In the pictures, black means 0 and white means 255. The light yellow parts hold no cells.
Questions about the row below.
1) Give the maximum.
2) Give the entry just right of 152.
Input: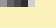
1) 208
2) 100

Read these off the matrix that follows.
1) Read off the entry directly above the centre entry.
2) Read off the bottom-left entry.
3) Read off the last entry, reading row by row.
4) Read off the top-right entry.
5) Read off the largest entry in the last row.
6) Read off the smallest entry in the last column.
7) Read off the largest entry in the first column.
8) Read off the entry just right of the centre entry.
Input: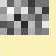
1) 231
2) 163
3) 132
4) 116
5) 177
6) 58
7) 218
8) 132

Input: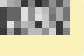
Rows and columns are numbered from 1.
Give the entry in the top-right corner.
156
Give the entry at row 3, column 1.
69
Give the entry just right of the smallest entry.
85
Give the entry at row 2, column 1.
69
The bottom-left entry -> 56
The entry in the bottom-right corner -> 129
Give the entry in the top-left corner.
210
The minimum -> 43
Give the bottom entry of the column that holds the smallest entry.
186
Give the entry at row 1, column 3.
156

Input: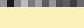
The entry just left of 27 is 149
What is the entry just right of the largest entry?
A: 121
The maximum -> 189

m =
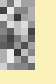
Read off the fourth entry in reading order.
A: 162
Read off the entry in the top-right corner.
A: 162
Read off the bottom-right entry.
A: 107
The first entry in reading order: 192
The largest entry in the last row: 208
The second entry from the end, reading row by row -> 134
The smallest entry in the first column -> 68
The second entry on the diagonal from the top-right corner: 134
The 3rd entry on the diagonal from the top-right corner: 56
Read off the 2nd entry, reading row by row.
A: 121
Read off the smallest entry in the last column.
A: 68

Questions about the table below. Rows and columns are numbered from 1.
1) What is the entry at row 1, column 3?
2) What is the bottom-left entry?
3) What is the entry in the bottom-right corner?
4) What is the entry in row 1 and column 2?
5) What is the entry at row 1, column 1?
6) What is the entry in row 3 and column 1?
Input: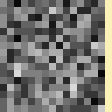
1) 10
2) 99
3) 201
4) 84
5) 142
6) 142

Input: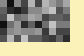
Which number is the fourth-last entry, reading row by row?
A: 69
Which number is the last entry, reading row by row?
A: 44
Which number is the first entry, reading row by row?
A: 137
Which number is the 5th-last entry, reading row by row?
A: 97
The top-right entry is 166
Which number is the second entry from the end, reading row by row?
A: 97
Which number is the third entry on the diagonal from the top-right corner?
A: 97
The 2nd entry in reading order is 16
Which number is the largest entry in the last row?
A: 194

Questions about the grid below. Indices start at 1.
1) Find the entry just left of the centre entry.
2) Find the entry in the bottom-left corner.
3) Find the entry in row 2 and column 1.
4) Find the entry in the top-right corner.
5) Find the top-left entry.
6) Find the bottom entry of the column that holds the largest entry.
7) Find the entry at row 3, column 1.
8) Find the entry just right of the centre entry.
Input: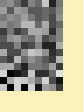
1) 60
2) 198
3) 158
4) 119
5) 131
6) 60
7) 119
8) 131

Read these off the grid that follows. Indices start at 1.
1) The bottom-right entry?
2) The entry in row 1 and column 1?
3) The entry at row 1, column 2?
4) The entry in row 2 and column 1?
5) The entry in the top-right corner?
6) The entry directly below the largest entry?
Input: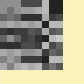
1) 86
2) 143
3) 143
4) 143
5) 34
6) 101

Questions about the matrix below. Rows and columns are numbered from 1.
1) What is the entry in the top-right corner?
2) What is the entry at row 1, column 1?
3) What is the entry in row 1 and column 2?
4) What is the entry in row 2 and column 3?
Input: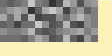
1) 153
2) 110
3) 97
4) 167
